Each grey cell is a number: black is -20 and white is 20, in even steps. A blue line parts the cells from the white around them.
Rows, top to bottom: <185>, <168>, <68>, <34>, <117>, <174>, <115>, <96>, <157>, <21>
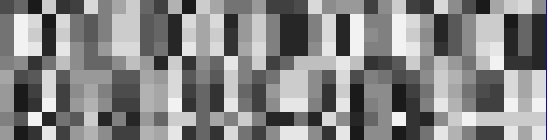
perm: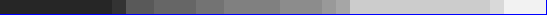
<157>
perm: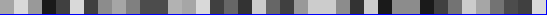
<115>
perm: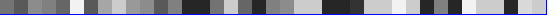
<68>

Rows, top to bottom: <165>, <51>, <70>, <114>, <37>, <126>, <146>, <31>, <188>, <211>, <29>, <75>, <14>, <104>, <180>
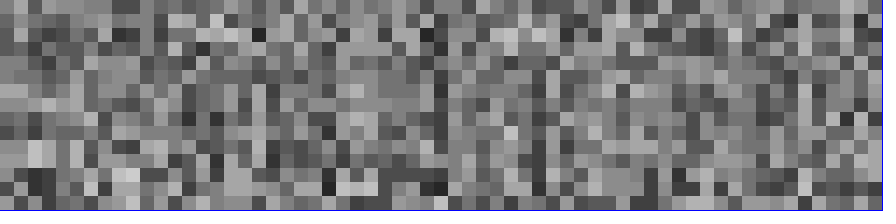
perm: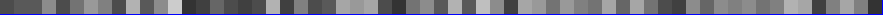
<14>
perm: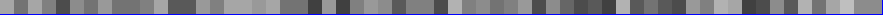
<29>
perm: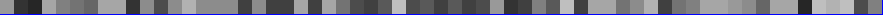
<104>
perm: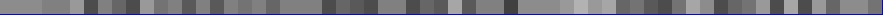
<31>
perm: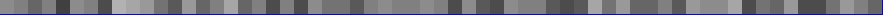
<31>

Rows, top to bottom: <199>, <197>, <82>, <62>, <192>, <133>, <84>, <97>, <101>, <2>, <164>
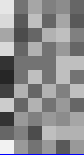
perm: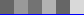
<62>
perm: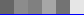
<199>
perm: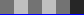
<133>
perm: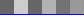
<97>
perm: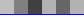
<84>
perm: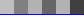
<84>
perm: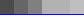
<2>

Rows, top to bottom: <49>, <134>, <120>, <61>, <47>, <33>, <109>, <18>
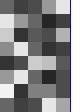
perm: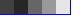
<134>
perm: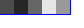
<33>
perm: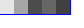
<18>
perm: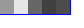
<49>

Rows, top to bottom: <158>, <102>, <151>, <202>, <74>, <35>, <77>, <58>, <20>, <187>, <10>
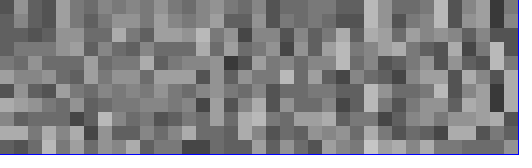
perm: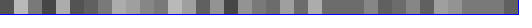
<202>
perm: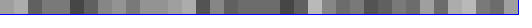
<20>
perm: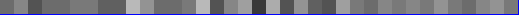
<77>
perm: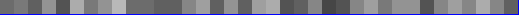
<151>

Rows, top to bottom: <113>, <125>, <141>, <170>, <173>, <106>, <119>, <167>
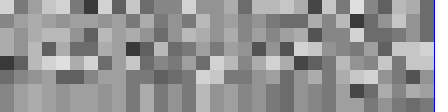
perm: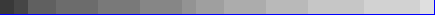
<173>
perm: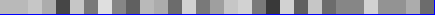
<113>

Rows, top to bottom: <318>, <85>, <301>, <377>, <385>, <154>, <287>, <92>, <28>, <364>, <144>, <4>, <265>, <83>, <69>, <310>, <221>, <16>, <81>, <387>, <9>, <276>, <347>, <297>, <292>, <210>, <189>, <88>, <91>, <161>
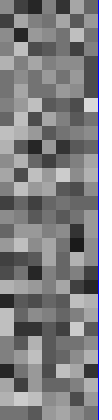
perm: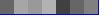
<88>
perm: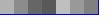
<210>
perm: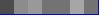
<287>
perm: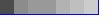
<91>
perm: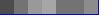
<287>

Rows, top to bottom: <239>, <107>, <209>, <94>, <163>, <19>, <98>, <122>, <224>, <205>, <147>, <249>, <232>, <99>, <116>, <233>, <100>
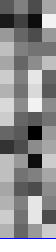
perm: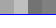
<232>
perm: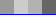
<100>

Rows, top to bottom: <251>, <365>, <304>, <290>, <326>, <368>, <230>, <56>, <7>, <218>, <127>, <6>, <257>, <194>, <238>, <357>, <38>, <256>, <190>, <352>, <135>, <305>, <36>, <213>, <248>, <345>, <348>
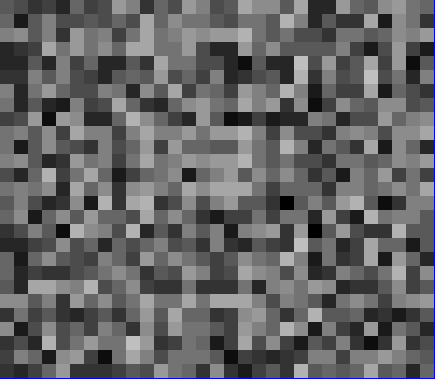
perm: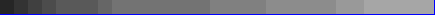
<305>
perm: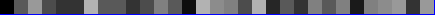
<38>
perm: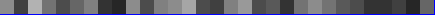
<352>
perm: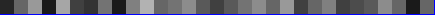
<190>
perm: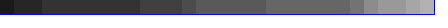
<348>
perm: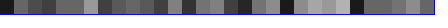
<257>

